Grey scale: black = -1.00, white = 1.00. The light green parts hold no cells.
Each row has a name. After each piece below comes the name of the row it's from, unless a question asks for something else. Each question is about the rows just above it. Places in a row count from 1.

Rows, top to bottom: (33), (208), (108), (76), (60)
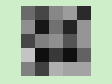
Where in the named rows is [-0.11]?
(208), 3
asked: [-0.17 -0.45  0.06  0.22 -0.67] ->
(33)
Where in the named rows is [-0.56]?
(76), 3
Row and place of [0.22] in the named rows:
(33), 4

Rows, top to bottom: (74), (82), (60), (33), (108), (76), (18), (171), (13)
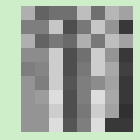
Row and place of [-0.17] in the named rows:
(60), 4
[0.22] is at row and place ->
(18), 2
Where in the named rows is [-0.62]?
(171), 8
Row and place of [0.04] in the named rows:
(108), 2
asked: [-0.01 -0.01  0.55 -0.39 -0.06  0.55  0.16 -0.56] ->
(82)
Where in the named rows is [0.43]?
(74), 7

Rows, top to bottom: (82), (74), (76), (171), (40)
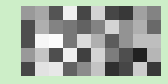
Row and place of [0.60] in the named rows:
(40), 9
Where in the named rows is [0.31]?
(82), 2
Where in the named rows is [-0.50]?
(171), 5
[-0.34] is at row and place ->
(82), 3
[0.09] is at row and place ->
(40), 5

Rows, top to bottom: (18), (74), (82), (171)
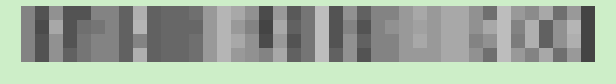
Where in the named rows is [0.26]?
(74), 29
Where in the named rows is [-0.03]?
(82), 36
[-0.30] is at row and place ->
(18), 20
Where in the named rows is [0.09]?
(18), 37

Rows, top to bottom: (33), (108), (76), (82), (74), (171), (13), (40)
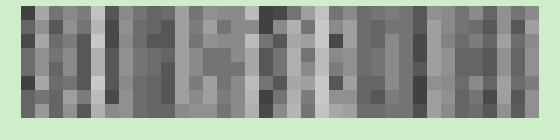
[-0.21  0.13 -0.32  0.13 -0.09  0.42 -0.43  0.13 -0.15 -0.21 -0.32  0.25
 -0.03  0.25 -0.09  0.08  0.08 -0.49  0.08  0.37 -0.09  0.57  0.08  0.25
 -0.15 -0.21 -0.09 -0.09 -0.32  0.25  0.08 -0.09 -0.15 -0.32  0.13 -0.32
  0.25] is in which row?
(108)
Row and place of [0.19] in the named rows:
(40), 2
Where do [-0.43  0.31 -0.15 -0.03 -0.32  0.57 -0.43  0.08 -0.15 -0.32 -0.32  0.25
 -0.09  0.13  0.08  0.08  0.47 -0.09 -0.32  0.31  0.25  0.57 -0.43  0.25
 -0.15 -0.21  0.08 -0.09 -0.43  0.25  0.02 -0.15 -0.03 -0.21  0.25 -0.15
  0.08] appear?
(76)
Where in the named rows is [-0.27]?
(40), 36
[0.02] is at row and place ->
(76), 31
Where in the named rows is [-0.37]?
(40), 29

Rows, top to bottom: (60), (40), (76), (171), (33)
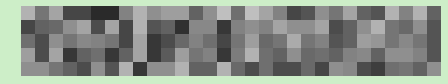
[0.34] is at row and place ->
(76), 20
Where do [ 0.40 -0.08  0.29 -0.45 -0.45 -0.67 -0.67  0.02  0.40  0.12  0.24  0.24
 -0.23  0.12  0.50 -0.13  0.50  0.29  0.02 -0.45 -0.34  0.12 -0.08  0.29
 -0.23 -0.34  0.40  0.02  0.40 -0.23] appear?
(60)
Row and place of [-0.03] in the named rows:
(171), 16
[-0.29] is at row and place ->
(171), 11
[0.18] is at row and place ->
(76), 26
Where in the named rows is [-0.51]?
(33), 26

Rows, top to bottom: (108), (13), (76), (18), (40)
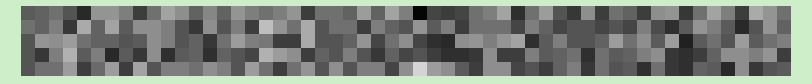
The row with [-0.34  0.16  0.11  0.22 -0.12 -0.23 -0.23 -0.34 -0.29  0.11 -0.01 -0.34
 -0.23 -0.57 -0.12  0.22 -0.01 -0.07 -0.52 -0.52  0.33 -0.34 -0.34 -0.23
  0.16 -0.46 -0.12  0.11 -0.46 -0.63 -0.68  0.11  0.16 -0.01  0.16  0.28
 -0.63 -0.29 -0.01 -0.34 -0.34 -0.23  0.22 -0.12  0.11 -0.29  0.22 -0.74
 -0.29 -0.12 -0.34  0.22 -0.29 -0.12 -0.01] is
(76)
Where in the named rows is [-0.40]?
(13), 46
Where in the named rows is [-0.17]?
(40), 6
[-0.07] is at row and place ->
(76), 18
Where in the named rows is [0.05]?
(108), 14

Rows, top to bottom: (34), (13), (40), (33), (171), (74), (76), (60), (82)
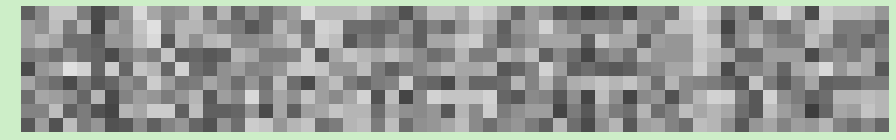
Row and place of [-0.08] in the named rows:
(74), 12
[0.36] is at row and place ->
(74), 40

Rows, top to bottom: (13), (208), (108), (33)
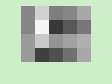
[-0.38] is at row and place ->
(33), 3
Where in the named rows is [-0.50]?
(33), 2
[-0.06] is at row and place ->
(208), 5
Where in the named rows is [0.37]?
(108), 5
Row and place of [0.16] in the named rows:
(108), 3
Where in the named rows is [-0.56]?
(208), 3
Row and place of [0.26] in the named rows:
(108), 4

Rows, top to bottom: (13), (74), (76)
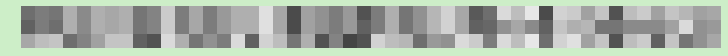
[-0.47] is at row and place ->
(76), 24
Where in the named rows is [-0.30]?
(13), 33
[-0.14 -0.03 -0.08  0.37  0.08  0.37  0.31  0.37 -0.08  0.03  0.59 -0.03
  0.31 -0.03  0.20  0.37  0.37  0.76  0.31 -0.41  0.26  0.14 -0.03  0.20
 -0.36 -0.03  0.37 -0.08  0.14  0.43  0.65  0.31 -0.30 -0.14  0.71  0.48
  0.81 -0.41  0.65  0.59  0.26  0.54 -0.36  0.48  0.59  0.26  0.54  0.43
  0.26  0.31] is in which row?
(13)
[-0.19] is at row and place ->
(74), 34

